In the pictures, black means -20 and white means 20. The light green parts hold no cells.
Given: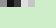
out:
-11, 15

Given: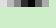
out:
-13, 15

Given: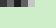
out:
-15, 11

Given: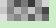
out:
3, 15

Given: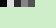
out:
-13, 15

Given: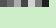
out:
-9, 13

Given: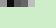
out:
-6, 10

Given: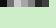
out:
6, 12

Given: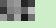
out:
2, 10
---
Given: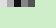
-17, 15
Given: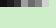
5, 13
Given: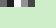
19, 19
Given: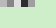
15, 15
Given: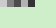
-8, 12
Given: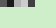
8, 12
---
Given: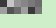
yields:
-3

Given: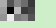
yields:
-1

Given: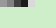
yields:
-10

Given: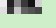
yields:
11

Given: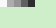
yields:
3

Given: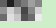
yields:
11
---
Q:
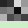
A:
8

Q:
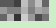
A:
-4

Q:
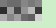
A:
7

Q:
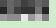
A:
4

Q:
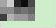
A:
-10

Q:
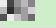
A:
-7
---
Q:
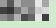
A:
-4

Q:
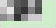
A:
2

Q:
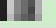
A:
-5

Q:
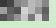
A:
-1

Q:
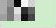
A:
11

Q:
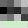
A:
-2

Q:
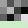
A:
-17

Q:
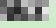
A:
0
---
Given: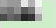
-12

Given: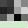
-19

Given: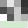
12

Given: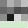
14

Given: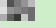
11

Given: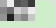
1

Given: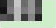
1
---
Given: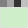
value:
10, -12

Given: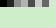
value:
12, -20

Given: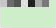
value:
15, -15

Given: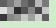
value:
15, -13

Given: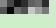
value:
11, -19

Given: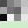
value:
18, -18

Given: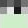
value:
16, -16
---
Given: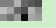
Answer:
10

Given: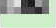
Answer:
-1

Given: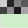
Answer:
-10

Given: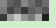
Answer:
-1

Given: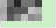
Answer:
6

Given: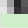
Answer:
16

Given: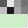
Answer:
10
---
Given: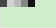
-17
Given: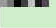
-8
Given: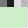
9
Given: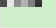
-12
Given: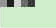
-11
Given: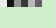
-5
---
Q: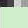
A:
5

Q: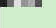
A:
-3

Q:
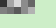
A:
-4

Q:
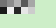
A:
-6

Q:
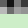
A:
-5

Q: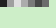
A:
-3
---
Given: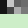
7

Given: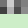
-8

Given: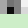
0

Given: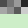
-6

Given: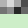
-14

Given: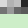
-4
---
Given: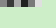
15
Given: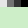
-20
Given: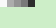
-13
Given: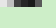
-6
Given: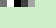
6
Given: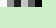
-19
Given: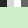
-4
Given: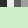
5
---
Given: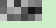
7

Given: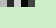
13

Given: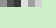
15

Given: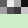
17

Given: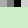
-1

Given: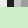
-15
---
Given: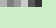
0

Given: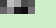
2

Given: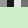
-16

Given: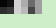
-11

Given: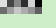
5

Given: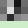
-13

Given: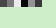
-1

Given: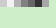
18

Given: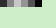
1

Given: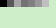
-6
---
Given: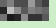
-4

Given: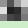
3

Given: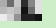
7

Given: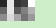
-14

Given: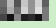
-3

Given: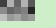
-10

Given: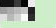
-17

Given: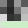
0

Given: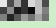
16

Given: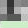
4
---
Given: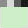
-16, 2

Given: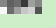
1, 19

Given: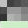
-6, -12

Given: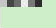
-13, 11

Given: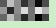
-8, -4

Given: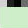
-3, 13
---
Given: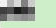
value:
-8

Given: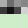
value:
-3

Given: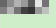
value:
2

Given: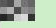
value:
8

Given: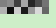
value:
2

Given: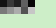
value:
-11

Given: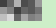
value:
0

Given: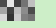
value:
-10

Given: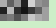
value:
9

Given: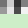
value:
12
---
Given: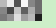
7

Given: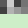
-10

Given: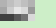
14

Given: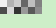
10

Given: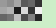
-12

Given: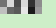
-12

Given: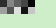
-9

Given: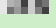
-6

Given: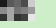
0
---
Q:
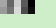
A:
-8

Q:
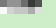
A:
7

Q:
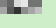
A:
6

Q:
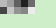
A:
1

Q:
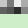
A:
-13

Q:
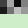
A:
10

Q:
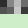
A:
11
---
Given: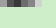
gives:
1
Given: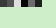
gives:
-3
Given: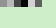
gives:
13
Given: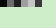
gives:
11
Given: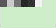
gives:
-12
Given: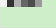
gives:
-8
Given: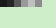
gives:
10
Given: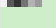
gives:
8
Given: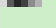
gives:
2
